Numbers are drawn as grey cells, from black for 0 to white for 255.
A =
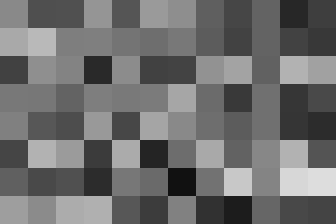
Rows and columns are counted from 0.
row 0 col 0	137
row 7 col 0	158
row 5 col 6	109
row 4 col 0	128
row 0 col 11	62
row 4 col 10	53
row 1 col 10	66
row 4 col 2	77
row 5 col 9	135
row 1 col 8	66
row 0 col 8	70
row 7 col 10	72
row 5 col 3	59
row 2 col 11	161
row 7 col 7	49
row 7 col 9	102
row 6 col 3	44
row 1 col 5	110
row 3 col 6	166
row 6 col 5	106
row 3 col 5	123
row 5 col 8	98
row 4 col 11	44
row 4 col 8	92
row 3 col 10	54
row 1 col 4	116
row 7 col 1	139

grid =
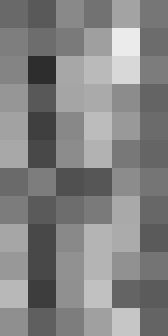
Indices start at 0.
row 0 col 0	105
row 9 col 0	152
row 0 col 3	114
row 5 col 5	101
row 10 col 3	193
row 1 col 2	122
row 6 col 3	86
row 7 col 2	109
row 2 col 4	216
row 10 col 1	61
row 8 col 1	72
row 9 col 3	180
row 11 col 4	198
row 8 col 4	171
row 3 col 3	170
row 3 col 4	140
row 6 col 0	106
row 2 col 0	132
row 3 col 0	150
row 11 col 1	95
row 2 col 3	186
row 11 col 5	100
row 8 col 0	166
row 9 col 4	145

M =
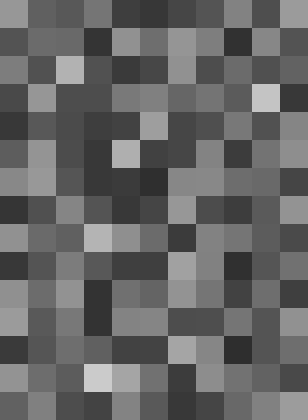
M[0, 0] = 151
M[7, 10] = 147
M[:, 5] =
[55, 110, 71, 128, 158, 65, 47, 69, 107, 63, 100, 133, 67, 113, 89]
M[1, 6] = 149
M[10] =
[144, 108, 146, 51, 112, 100, 147, 117, 66, 110, 63]
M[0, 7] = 84
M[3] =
[73, 150, 77, 77, 121, 128, 102, 116, 91, 196, 56]
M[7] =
[53, 80, 133, 84, 56, 69, 151, 76, 61, 90, 147]
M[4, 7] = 79
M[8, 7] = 130
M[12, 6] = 165
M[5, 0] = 93
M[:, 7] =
[84, 126, 77, 116, 79, 131, 136, 76, 130, 129, 117, 78, 134, 141, 69]
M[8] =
[145, 106, 96, 180, 143, 107, 59, 130, 117, 92, 74]
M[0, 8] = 130
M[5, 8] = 60
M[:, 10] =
[155, 83, 98, 56, 133, 142, 69, 147, 74, 113, 63, 145, 110, 73, 156]
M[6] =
[136, 152, 85, 56, 59, 47, 135, 136, 109, 105, 69]
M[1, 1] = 107
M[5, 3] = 56
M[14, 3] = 67
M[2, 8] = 107
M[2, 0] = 125
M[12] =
[58, 85, 110, 96, 66, 67, 165, 134, 46, 84, 110]
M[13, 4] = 165
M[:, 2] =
[88, 105, 178, 77, 75, 76, 85, 133, 96, 124, 146, 120, 110, 92, 77]

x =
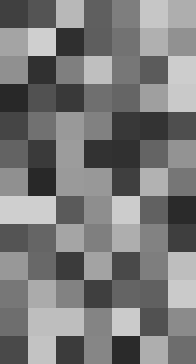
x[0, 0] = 64
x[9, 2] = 59
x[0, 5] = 198
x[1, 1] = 207
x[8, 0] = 84
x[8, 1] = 101
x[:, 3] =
[95, 94, 191, 111, 129, 50, 152, 142, 127, 163, 63, 132, 134]
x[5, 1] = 58
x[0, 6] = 174
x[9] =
[152, 104, 59, 163, 73, 126, 190]
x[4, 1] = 113
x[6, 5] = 178
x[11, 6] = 139
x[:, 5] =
[198, 176, 91, 159, 51, 100, 178, 97, 130, 126, 96, 81, 174]
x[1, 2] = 47
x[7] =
[207, 207, 90, 142, 204, 97, 42]
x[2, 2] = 127
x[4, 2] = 153
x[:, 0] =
[64, 164, 144, 40, 69, 99, 144, 207, 84, 152, 119, 110, 73]
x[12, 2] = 59
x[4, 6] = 78
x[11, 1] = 190

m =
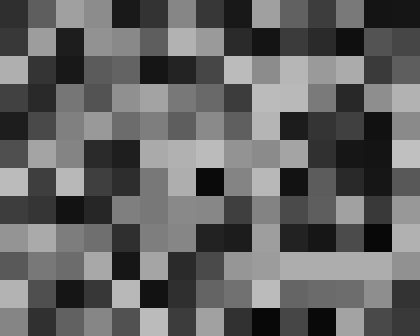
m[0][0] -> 47
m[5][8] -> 147
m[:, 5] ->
[51, 94, 21, 163, 126, 170, 120, 120, 126, 165, 18, 187]
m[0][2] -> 160
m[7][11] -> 94
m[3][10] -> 185
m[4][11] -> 52
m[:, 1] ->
[94, 157, 52, 41, 73, 164, 62, 53, 170, 120, 79, 48]
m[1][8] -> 42
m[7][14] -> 152
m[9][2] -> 108
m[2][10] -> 182
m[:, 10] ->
[97, 59, 182, 185, 28, 164, 18, 74, 34, 173, 101, 70]
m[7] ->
[61, 53, 18, 38, 127, 120, 137, 135, 63, 131, 74, 94, 161, 57, 152]
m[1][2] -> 29
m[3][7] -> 105
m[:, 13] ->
[20, 83, 58, 142, 17, 20, 22, 57, 8, 173, 142, 73]
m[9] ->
[89, 120, 108, 168, 22, 165, 42, 74, 150, 156, 173, 173, 173, 173, 145]
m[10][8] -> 113
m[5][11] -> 48
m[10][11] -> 107
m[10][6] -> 47
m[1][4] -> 137
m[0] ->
[47, 94, 160, 140, 25, 51, 134, 55, 24, 160, 97, 61, 121, 20, 21]
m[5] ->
[79, 164, 132, 42, 30, 170, 177, 187, 147, 139, 164, 48, 22, 20, 192]
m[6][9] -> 184
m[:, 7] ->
[55, 154, 70, 105, 138, 187, 10, 135, 34, 74, 100, 161]
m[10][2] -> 21
